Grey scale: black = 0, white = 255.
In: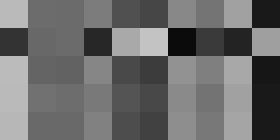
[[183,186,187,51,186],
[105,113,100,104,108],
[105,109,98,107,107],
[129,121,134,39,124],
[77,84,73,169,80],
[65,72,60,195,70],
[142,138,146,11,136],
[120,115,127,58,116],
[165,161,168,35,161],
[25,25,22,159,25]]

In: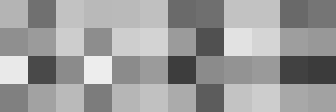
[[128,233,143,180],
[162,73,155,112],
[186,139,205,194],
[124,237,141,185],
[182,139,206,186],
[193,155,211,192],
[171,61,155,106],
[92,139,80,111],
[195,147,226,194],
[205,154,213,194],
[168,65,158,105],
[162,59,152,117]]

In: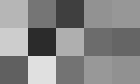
[[96,205,182],
[224,43,117],
[115,175,63],
[152,108,146],
[145,101,151]]

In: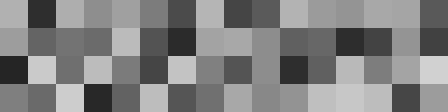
[[127,37,157,177],
[106,202,100,46],
[205,111,115,174],
[40,188,107,142],
[98,123,187,160],
[189,69,83,124],
[85,195,43,75],
[112,128,163,181],
[168,84,168,69],
[136,141,141,90],
[147,46,96,179],
[191,96,103,155],
[199,185,45,148],
[189,125,67,168],
[70,164,148,165],
[156,209,65,89]]

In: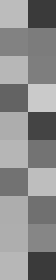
[[183,174,173,114,182,173,99,183,130,188],
[58,134,112,190,115,68,202,126,124,58]]

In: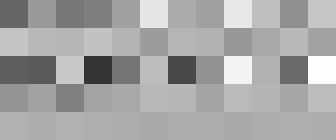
[[178,148,95,196,101],
[172,162,89,184,153],
[178,129,200,181,119],
[175,163,52,194,126],
[173,169,116,180,160],
[169,184,188,156,229],
[172,183,72,181,171],
[172,165,146,178,160],
[168,186,243,151,232],
[172,180,177,168,190],
[176,166,105,185,144],
[174,189,253,161,197]]

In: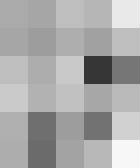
[[173,175,202,190,166,170],
[107,111,178,173,157,166],
[163,157,193,201,174,190],
[184,114,167,54,161,182],
[247,209,185,118,190,233]]
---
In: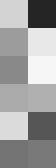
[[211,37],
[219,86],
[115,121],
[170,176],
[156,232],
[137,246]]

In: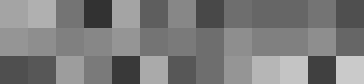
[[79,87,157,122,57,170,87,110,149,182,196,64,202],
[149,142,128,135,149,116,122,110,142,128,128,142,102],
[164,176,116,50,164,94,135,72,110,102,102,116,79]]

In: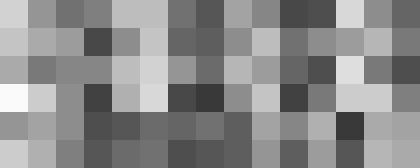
[[170,121,134,134,189,210,149,107,182,156,101,78,222,121,78],
[210,149,113,127,189,189,113,86,163,134,72,78,216,141,101],
[149,163,141,78,86,107,101,113,94,163,134,176,57,170,163],
[196,170,156,72,141,196,101,94,141,189,113,141,156,182,121],
[204,176,127,86,107,113,78,86,94,149,94,156,86,182,170],
[250,204,141,65,176,216,72,57,141,196,65,121,204,204,127]]

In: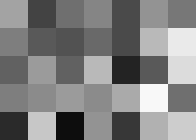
[[163,67,111,133,74,147,119],
[126,89,82,105,74,185,234],
[126,139,155,139,170,248,111],
[97,155,97,185,35,89,220],
[42,199,13,147,55,177,205]]

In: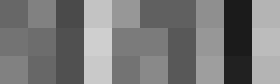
[[129,103,80,201,115,137,88,158,33,180],
[115,109,80,207,123,123,88,151,27,188],
[103,129,74,195,151,96,96,143,27,180]]

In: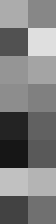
[[22,89],
[35,97],
[66,112],
[141,128],
[172,135],
[149,164],
[193,180],
[81,223]]

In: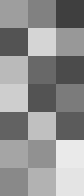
[[206,83,123],
[186,104,75],
[158,129,63],
[165,145,234],
[137,178,228],
[98,192,91],
[83,213,152]]

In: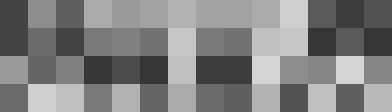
[[154,101,128,54,75,54,192,60,60,212,141,134,212,134],
[67,107,67,121,128,114,198,121,114,192,198,54,89,54],
[67,141,95,170,154,162,178,162,162,170,206,89,60,82],
[107,206,192,121,178,101,170,107,95,178,82,192,95,185]]
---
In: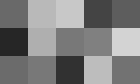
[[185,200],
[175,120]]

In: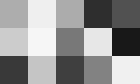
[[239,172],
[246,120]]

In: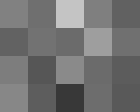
[[111,196],
[114,107]]

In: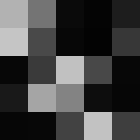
[[116,10],
[73,7]]

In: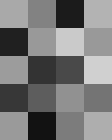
[[130,27],
[153,202]]

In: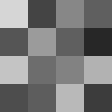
[[68,135],
[155,95]]

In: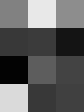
[[232,141],
[59,20]]

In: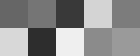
[[117,57],
[45,239]]

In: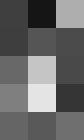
[[21,174],
[85,75]]
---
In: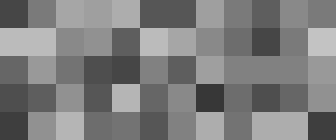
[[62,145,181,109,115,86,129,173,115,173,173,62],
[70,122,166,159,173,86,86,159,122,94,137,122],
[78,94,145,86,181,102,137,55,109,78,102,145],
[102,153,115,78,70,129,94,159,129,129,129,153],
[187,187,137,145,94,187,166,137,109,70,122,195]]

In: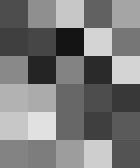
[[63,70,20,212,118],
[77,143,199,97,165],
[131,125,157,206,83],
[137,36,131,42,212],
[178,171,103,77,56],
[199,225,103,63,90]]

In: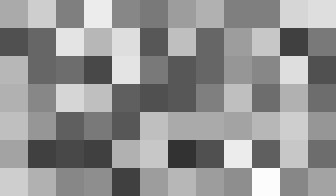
[[80,102,228,183,222,87,191,102,157,199,64,121],
[163,64,72,64,177,199,50,80,236,95,199,109],
[170,206,127,236,135,121,157,177,127,127,214,222],
[177,135,214,191,95,80,87,127,191,109,177,109],
[183,102,109,72,228,121,87,102,150,135,222,80],
[191,150,95,121,87,191,170,170,163,183,206,150],
[206,177,135,142,64,157,183,157,142,252,135,163]]

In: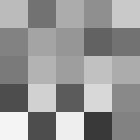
[[77,209,91,216,137],
[122,179,158,193,172],
[130,164,150,98,114],
[187,114,172,143,201],
[244,77,238,57,130]]

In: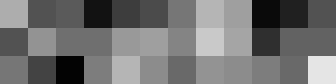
[[82,147,111,111,153,159,132,201,165,47,98,98],
[118,67,3,125,181,140,105,147,140,125,105,229],
[173,82,90,18,61,75,118,181,159,10,32,82]]

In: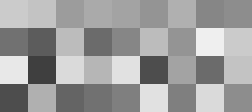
[[77,176,100,113,127,225,127,218,141],
[113,92,188,107,134,188,148,239,203],
[203,195,156,170,163,148,176,134,141],
[232,63,218,182,225,77,163,107,195]]
